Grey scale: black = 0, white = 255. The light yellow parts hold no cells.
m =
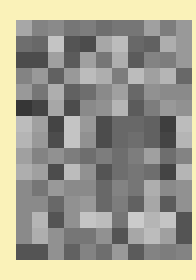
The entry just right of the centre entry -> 104
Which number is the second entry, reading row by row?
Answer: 131
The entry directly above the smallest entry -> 153
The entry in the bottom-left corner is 84
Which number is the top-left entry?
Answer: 167
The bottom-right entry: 131
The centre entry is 76
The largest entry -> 203
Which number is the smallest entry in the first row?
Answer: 110
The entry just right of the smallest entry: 68
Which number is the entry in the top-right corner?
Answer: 153
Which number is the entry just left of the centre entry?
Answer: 145
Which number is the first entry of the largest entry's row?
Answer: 138
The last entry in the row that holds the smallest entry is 145
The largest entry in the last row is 153
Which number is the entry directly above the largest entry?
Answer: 97
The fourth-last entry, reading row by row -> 91
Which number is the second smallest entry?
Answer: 62
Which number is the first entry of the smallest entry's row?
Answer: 54
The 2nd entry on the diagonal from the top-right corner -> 174
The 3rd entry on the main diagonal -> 160
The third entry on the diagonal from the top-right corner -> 131
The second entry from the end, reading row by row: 125
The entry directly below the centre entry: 125

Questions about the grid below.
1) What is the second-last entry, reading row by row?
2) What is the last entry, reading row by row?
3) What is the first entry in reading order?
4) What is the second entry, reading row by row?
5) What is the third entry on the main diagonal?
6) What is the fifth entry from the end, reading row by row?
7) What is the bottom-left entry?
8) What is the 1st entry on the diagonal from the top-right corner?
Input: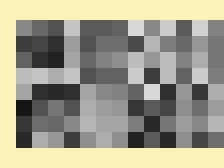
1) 69
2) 110
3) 136
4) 104
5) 34
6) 90
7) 41
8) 130

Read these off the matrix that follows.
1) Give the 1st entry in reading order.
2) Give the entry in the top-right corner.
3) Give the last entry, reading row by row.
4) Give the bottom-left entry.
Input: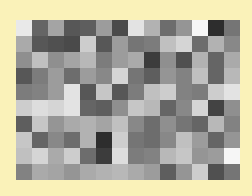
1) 233
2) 117
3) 117
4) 130

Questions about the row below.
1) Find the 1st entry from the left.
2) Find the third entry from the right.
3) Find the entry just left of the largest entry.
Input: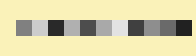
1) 128
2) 142
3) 169

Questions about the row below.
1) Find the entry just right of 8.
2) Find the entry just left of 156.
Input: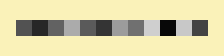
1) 200
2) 52

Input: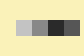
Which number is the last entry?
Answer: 86
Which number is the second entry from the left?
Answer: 136
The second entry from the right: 42

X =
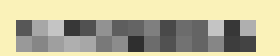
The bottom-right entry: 67
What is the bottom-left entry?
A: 153
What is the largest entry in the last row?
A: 175
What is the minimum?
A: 47
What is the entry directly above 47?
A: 100
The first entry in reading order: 87
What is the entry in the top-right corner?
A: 175
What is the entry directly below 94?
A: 140
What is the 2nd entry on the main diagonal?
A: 134

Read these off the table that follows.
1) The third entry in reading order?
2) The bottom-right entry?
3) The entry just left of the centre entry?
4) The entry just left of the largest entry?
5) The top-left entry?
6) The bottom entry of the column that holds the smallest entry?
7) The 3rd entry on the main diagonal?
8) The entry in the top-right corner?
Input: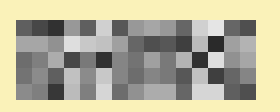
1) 49
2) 79
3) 133
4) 208
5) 95
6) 214
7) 172
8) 79

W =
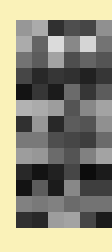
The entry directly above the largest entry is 48
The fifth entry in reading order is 70
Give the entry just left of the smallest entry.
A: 70
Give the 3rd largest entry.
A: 178
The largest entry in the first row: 171
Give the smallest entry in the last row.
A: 27
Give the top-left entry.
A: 151
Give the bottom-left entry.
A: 48
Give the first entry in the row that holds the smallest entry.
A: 40
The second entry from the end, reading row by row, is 70
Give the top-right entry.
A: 144
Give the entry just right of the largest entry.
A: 136
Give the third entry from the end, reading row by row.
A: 163
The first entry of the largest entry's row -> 171
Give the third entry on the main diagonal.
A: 163
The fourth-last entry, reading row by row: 157
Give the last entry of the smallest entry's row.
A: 27
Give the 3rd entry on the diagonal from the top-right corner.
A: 78
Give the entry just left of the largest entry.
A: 100

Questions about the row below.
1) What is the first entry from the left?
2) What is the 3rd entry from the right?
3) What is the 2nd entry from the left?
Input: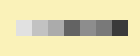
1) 225
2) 141
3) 194

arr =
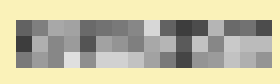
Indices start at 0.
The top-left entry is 98
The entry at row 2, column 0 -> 121
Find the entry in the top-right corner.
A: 76
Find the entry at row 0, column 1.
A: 127
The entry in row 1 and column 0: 61
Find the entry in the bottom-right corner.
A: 148
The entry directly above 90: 61
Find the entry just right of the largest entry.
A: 142
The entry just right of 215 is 98
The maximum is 223
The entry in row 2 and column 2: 135

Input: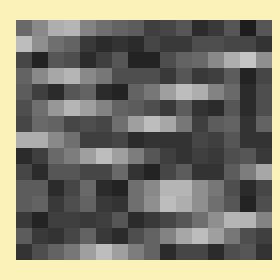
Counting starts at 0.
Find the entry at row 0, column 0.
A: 105
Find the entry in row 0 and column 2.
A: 174
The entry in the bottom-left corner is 51
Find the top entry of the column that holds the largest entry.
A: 29
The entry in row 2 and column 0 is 70
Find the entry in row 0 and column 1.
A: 137
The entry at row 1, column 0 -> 189
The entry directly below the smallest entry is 70
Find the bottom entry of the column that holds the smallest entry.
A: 86
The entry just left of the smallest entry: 86
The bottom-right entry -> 51
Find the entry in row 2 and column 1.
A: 35
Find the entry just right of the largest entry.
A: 143
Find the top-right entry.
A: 86

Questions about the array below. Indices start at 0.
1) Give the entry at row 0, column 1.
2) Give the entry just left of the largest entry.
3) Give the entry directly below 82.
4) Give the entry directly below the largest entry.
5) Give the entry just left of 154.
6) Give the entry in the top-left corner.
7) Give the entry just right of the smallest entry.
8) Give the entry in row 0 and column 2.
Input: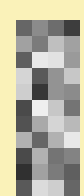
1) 139
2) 74
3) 177
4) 169
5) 226
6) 102
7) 161
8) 109
